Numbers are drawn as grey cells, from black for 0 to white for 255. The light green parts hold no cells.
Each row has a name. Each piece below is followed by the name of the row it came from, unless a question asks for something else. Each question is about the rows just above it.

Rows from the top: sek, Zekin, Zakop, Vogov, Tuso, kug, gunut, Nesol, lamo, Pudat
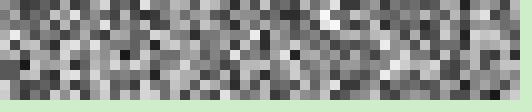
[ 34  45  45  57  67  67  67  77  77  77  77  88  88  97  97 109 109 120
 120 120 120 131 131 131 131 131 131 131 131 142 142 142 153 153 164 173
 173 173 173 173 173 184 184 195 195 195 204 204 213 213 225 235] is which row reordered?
Nesol
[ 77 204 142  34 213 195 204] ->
Vogov
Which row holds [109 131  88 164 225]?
kug
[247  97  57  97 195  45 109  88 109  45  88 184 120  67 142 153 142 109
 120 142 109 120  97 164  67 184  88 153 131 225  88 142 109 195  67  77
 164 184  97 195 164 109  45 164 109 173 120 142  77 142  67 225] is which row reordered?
Zakop

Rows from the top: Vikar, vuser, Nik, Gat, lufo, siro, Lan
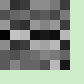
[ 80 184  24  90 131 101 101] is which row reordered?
Lan
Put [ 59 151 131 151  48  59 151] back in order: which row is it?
Nik
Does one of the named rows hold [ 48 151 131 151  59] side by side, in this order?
yes
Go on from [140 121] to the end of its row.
[59]

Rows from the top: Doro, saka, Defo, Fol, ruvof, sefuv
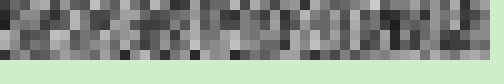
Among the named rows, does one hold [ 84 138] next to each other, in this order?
yes
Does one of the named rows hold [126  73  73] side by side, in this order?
no

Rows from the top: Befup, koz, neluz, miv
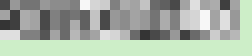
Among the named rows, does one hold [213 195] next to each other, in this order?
no
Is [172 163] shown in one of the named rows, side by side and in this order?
yes
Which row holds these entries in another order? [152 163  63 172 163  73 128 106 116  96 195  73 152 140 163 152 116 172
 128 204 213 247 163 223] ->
koz
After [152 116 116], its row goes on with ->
[152 140 140 128 247 213 204 128 172 163 195 106  96  73 163 223 163 172
  63 163]
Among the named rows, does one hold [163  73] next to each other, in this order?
yes
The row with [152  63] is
miv

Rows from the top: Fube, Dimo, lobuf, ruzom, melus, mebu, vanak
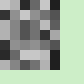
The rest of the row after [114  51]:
[167]
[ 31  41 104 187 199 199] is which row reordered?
mebu
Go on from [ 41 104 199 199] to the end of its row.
[187  31]
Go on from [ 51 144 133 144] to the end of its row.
[114  83]
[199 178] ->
Fube
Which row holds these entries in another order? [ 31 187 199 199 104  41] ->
mebu

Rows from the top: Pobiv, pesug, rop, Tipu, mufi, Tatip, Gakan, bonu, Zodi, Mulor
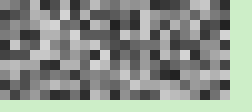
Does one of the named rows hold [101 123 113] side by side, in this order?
yes
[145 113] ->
Zodi
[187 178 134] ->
Mulor
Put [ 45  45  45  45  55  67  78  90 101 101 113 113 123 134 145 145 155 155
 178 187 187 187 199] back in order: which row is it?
Pobiv
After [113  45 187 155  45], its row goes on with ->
[145 101  67  90 199 187 178 134  45 113 187]
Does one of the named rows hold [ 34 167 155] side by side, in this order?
yes

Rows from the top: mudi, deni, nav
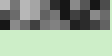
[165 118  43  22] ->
mudi
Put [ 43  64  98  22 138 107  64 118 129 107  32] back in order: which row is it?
nav
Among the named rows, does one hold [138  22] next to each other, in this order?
no
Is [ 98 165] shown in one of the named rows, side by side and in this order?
no
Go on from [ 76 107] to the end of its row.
[183 165  98 118  22  64  43 138 107]
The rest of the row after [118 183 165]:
[118  43  22 138  86  22  76]

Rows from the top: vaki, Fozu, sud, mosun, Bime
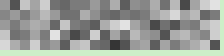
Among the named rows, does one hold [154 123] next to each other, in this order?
yes
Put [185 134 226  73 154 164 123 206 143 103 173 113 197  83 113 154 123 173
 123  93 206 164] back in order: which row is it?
vaki
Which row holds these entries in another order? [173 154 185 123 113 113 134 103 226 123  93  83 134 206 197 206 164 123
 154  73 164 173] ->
sud
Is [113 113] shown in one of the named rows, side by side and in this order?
yes
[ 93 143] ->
vaki
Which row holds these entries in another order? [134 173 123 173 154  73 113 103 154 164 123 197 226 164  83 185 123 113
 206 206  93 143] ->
vaki

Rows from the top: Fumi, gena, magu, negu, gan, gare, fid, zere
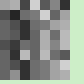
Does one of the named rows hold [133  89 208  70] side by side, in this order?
no
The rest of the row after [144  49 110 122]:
[163 175]
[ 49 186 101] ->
gare
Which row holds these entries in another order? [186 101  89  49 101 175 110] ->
negu
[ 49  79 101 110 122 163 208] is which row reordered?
fid

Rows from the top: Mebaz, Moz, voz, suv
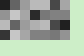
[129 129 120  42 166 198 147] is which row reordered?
Moz
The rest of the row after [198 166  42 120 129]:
[129]
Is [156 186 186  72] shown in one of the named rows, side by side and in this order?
yes
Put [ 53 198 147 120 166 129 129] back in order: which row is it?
suv

